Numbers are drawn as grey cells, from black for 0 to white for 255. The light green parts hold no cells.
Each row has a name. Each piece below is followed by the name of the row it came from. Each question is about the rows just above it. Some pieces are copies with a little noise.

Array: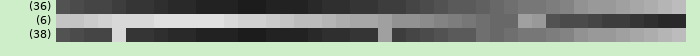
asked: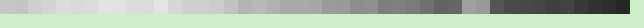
(6)

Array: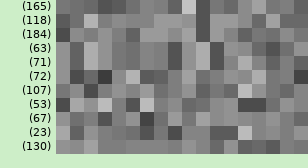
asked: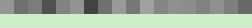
(67)
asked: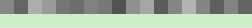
(71)
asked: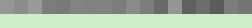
(130)

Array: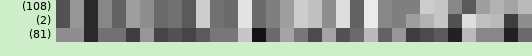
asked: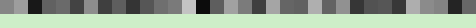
(81)

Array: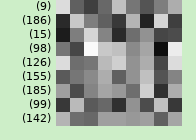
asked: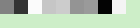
(98)

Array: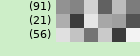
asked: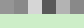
(91)
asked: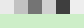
(56)

